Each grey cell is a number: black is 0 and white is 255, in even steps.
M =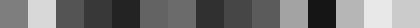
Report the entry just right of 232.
203
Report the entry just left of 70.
48
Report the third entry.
84
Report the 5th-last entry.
163

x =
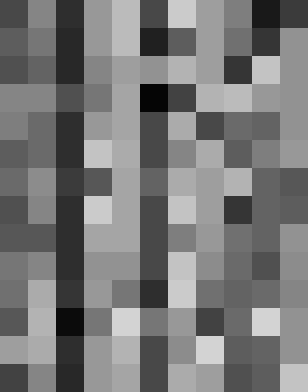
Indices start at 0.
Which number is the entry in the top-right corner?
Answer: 59
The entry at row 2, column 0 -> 80
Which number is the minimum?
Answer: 5
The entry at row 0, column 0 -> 72
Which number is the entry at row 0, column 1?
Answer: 133
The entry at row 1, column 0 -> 93
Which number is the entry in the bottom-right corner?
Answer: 195
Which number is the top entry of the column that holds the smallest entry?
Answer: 72
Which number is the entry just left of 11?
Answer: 179
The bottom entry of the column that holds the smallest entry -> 72
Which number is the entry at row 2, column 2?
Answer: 40
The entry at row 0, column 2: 46
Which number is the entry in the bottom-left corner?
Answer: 66
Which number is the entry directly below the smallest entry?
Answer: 72
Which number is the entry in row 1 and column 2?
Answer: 40

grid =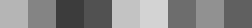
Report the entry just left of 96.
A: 145
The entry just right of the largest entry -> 109

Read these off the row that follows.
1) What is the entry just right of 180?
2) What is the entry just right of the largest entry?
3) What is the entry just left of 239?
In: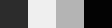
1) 3
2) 180
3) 44

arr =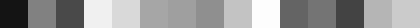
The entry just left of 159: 166
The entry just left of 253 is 195
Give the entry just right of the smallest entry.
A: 129
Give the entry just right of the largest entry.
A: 100

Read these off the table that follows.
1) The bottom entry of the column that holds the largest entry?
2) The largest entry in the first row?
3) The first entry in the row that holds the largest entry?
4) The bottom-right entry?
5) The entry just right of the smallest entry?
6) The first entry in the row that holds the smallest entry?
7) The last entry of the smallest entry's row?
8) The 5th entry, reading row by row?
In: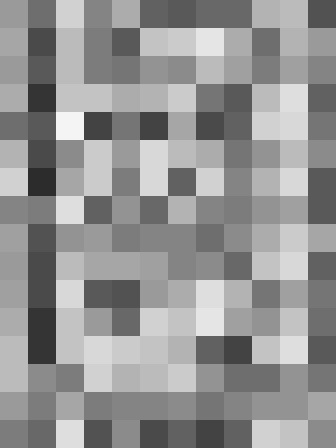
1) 222
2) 209
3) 110
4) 139
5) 166
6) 209
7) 89
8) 172

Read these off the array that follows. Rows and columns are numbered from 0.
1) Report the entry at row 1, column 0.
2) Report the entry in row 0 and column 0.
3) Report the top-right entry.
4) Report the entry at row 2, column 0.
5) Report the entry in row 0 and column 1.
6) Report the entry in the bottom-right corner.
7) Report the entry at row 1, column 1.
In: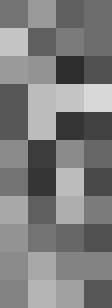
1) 196
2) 115
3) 109
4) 154
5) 154
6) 87
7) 95

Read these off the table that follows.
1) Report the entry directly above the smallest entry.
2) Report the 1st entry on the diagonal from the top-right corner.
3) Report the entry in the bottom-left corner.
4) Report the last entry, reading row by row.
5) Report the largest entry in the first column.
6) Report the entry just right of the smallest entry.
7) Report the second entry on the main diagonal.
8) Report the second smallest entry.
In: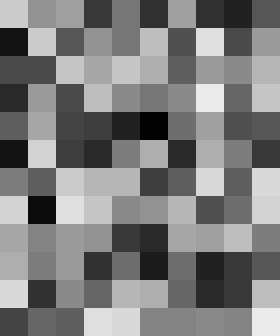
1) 118
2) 86
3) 68
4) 235
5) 217
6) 110
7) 203
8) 11

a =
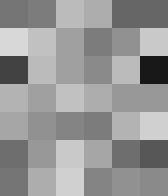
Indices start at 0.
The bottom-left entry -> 117
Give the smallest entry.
24
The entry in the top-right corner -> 102
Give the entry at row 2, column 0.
66
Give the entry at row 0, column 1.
124
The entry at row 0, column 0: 117
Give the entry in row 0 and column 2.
187
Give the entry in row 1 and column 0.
216
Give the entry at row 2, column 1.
187
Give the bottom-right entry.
138
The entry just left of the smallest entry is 187
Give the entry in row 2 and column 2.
160

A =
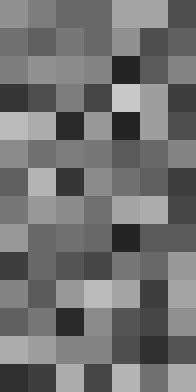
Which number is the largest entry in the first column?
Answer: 186
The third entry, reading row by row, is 104
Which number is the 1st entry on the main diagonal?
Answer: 145
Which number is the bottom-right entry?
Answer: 172
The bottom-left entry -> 48
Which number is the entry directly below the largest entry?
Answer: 36
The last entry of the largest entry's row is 62
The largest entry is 200
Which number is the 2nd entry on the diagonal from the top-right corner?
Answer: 78
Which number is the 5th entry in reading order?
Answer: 164
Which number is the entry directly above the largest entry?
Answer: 36
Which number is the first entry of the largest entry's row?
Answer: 54
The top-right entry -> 78
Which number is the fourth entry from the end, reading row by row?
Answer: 70
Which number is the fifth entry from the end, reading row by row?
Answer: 172
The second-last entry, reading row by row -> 112
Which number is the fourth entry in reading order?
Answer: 104
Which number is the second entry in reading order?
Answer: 125
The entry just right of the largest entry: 158

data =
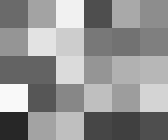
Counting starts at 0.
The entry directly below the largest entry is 39
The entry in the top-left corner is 106
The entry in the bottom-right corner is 78
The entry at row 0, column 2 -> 241
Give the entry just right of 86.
135
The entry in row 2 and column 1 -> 99
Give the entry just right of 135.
191
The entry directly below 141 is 127
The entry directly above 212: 183

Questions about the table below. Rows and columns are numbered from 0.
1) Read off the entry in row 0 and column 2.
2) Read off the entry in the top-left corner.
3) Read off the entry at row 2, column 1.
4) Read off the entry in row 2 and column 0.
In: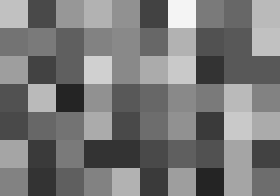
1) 151
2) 193
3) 66
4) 158

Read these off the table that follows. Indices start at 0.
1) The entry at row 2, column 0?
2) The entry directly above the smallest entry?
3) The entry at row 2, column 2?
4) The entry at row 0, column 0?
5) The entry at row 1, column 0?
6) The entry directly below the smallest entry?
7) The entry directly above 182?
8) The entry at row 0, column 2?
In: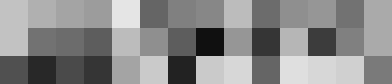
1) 80
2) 135
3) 74
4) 194
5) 194
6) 202
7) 143
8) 164

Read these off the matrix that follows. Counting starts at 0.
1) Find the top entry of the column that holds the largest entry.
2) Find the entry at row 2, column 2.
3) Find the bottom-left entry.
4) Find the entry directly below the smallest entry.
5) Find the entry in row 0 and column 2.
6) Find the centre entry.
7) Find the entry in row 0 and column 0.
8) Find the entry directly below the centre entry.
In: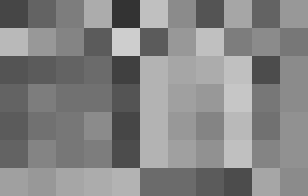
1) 51
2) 99
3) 160
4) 206
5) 125
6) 179
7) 70
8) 179
